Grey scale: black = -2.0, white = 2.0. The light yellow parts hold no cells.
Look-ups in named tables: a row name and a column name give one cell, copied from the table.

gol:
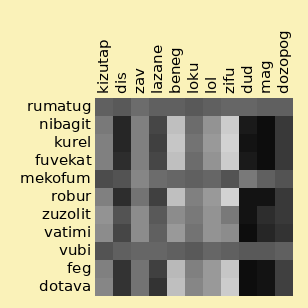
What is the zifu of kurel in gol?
1.3
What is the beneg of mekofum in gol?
-0.4
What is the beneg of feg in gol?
0.9
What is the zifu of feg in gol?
1.1
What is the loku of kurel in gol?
-0.2
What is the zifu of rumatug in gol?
-0.4
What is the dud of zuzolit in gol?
-1.7
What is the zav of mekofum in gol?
0.1
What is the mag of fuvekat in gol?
-1.8
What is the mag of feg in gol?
-1.7
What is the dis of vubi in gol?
-0.5
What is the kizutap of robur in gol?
0.0

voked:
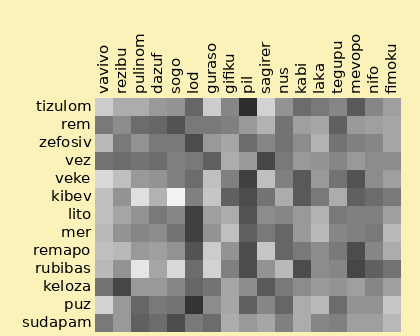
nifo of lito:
0.0
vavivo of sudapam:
-0.1
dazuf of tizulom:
0.4
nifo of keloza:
0.1
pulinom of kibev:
1.5
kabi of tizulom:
-0.3
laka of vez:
0.3
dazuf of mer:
0.2
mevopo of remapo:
-0.8
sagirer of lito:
0.2

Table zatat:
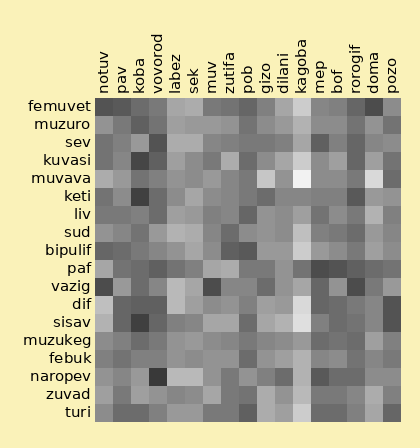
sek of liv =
0.4
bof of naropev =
-0.3
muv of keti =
0.2
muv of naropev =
0.3
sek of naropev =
0.9
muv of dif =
0.2
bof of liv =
0.2
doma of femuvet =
-0.8
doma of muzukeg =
0.5
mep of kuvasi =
0.2
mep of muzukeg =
-0.3
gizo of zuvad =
0.7
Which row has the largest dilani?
sisav

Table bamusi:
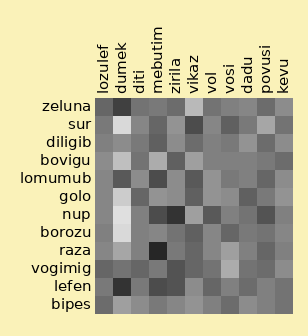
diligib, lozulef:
0.0
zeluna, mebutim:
-0.1
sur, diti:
0.1
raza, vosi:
0.5
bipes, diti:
0.2
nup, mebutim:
-0.8
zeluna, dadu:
0.1
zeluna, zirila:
-0.3
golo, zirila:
0.2
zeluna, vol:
-0.2
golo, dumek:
1.2
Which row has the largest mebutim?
bovigu

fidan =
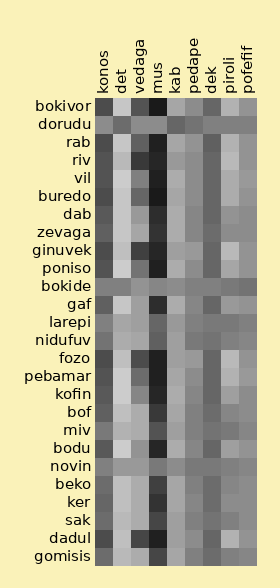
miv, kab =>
0.5
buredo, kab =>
0.6
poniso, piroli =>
0.6
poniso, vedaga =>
-0.2
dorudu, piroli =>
0.0
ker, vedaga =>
0.7

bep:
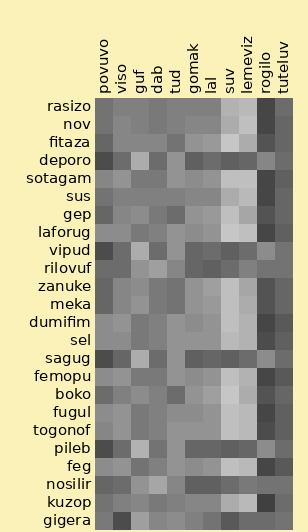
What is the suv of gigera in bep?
-0.6
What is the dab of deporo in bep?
-0.3
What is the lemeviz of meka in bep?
0.7
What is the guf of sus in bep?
0.0
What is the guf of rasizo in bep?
0.0
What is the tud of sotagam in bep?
0.3
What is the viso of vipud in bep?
-0.3
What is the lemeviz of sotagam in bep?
1.0
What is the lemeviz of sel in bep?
0.8
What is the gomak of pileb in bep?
-0.4
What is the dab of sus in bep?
0.0
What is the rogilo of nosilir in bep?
-0.2
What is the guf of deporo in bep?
0.7
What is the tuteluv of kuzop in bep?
-0.3
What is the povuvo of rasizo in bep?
-0.2
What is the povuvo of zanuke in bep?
-0.4
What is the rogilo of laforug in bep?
-0.9

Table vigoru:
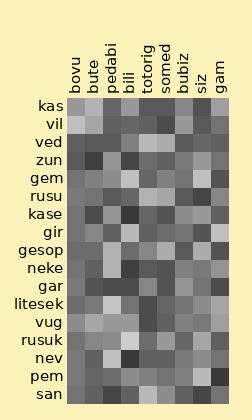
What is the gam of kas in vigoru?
0.5
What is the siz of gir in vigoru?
-0.7
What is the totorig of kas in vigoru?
-0.6
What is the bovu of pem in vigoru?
-0.1
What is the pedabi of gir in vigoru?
-0.5
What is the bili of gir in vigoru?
0.9
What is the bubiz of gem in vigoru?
-0.2
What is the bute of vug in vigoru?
0.6
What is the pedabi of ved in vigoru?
-0.6

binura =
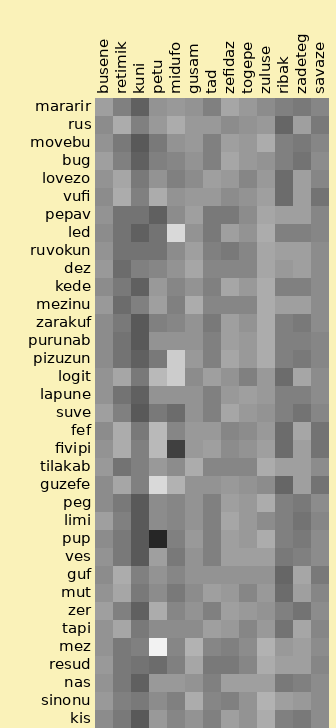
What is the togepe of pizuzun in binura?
0.4
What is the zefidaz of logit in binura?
0.3
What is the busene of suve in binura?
0.5
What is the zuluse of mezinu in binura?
0.7
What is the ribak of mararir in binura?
0.0
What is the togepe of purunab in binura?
0.4
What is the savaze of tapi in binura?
0.1
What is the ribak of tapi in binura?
-0.2
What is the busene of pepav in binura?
0.3
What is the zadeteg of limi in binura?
-0.2
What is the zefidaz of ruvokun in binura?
-0.1
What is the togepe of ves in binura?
0.5
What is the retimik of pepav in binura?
-0.2
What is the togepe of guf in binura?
0.3
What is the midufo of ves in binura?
-0.1
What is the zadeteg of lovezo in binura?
0.5
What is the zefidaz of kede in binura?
0.6
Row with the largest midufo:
led

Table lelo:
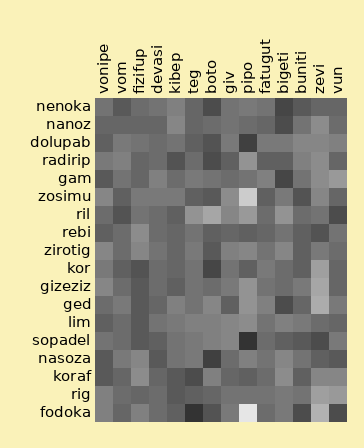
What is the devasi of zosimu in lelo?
-0.1
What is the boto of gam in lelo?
-0.2
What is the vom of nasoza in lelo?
-0.1
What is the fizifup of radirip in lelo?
-0.4
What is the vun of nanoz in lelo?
-0.3
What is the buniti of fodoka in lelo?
-0.8
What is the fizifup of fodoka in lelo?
0.0
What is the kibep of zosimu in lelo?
-0.1
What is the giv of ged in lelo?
-0.5
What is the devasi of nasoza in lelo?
-0.6
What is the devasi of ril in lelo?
-0.3
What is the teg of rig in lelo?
-0.5
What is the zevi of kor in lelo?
0.5
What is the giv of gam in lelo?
-0.3
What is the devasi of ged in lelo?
-0.4
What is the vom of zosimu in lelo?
-0.5
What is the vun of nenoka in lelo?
-0.4
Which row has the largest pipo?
fodoka

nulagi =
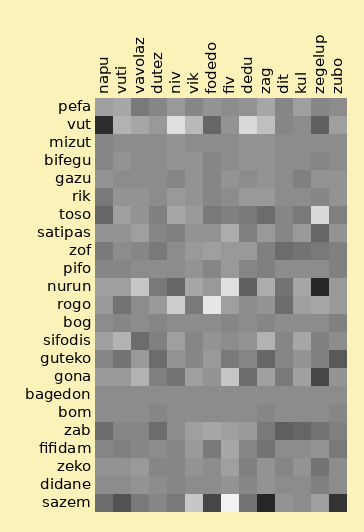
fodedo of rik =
0.1
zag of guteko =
-0.4
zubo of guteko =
-0.6
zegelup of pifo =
0.2
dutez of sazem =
0.1
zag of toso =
-0.3
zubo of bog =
0.0
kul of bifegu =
0.2
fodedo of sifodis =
0.3
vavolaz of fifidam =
0.1
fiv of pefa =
0.2
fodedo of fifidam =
-0.1
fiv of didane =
0.3
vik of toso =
0.4
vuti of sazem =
-0.7
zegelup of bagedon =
0.2
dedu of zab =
0.4
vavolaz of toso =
0.3
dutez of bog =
0.1

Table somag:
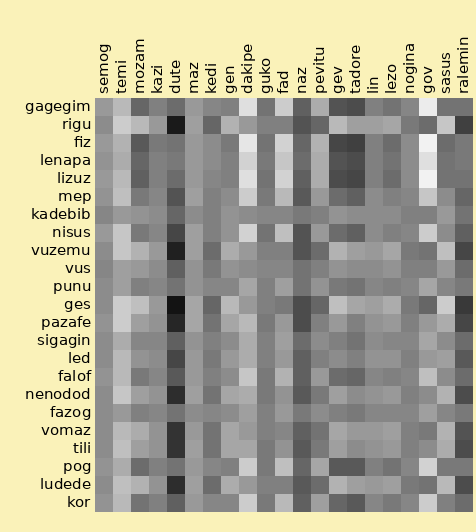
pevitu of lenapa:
0.7
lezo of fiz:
-0.3
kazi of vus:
0.2
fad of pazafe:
0.4
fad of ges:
-0.1
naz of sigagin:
-0.3
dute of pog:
-0.2
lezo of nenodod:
0.4
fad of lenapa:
1.1
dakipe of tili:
0.6
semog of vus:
0.1
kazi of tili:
0.3
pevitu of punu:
0.3
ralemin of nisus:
-0.5
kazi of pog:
0.0
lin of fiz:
0.0
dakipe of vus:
0.2

